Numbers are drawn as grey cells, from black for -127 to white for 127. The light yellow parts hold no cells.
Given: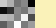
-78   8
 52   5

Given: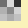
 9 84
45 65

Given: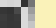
-76 -54
-73 -69

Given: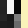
 119 -118
-102   -1

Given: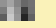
61 17
73 23

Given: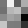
54 64
34 24
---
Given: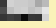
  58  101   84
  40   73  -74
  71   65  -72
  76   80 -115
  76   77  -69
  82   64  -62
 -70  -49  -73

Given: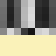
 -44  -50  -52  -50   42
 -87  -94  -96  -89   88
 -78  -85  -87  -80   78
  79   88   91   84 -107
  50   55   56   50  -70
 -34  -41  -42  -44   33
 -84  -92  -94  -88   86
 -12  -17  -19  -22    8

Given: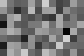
 -13  -30  -38   38  -33  -18  -24  -41
  29  -18   -5   -5   41  -66  -21   22
 -47   14  -45  -10 -122   81  -13  -39
 -60  -65   40   40    2  -14   72  -18
 -17   34  -74  -14   -2   37  -39   31
  79   31  -61   45   23  -42  -20   60
 -27  -53  -28   -5   30  -25  -71  -39
  32   56  -50   -6  -36   18   16  -18
 -28  -46  -37  -41  -30  -94  -19   73
 -33  -82   47  -34   29  -37   26   19
 -11  -24   28   29   47  -34   33   47
  61   19  -53 -109   11  -19  -99  -55

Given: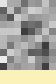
 18  35  44  72   6  51  32   6  23  39
 67  50  35  33  66  25 -67 -49  -3 -64
 19  70  28 -25   9  71   9 -28  13   8
 26  80  20 -15 -38  35  35 -33  75  39
-15  35  54 -29 -66  14  59  25  30  35
 40 -11  76  51  74  36  44  58  44  18
 42  63 -40  42  71  33  -6  78   0  32
100 -30   3  35  71  56  54 -19 108 -62

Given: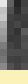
-62 -56 -65 -68 -36 -51 -46 -54 -56 -46
-90 -81 -68 -56 -76 -68 -68 -53 -64 -60
-30 -47 -61 -66 -64 -70 -59 -52 -61 -46
102  66  72  44  30  20  -2 -17  -9   9

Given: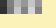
 23   3
 69  85
 23   3
 53  70
  0  -5
-74 -79

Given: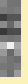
-12  -4 -41  23 -50  -8  40  25 -18  -3  25
-11  -9 -42 -23 -52 -12 112 -21 -12 -12 -17
  8  -4 -65  11 -71  -7  58  24   0  -8   5

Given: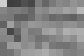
 11  55 -12   5  45  40  13   5
 19  27 -30  17  41  14  -5  -1
  4  34 -24  17  47  24 -13   3
  9  21 -16   6  21  10 -12  21
 -5  24 -22  11  39   3  -6  28
-25   8  -6  15  31  -7  25  44
 -2  15   4  19  -1 -13  -3  36
-56 -23 -21  24  -4   3  20  32
-47  -9 -34   7  16  13  12  29
-63  -1 -32  -7 -24 -39  30   9
-65  -5  -7  32 -57   7  27 -11
 78   5  -4 -29  11   4 -17 -14
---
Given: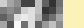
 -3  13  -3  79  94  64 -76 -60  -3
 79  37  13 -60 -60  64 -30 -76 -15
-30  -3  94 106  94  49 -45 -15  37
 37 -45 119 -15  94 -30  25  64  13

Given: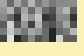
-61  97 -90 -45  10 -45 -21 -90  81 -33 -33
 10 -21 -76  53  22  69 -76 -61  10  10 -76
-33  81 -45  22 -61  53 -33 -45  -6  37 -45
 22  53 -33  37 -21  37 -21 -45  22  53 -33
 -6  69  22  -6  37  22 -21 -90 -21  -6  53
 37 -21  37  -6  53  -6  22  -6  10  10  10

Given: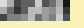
  44  -16  -74  -31   58   58   28   15   58  -74
  90   44  -58  -31  -31   74  -45  -16   44 -104
 -58    0    0   15   58  -16   28    0   74  -45

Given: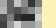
-46  -2 -73 -89 -89  81
 52 -30 -46 -17  10  52
 40 -30  67  10 -73  -2
-61  25  81  25  25  52

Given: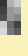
 74 -21 -62
 89  -7 -35
-49  23   7
-62  23  35
-75  48  74

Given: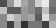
 63 -35 -35  24   9 -20  63 -20
  9 -63  37 -78  -7  -7 -63  51
  9  79  51  24  37 -35  92  24
-50  24  92  37   9  79 106  -7

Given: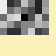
  -7  -80  -80    6   77  -64  -35
 107  -80  -51   65   -7  -93   22
  65   22  -35    6    6   52   37
 107  -19   22  -19  -51  -93   37
 -19   77   91 -122  -51   65  -35

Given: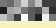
 65  21 -65 125 -34 -96 112  -9
 -9 -22  21  81   7  65 -65 -65
-96  37  50  -9 -34 -49  50 -81
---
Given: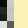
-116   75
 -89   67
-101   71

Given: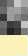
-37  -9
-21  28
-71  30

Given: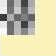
106 -20
113 -11
-68  46

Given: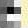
 -16   -6
 -43 -121
  12  125

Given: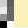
 80 -34
107 -24
 18 -25

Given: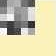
-27  40
  8  70
 84 115

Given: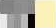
  2   1
  4   2
104  36
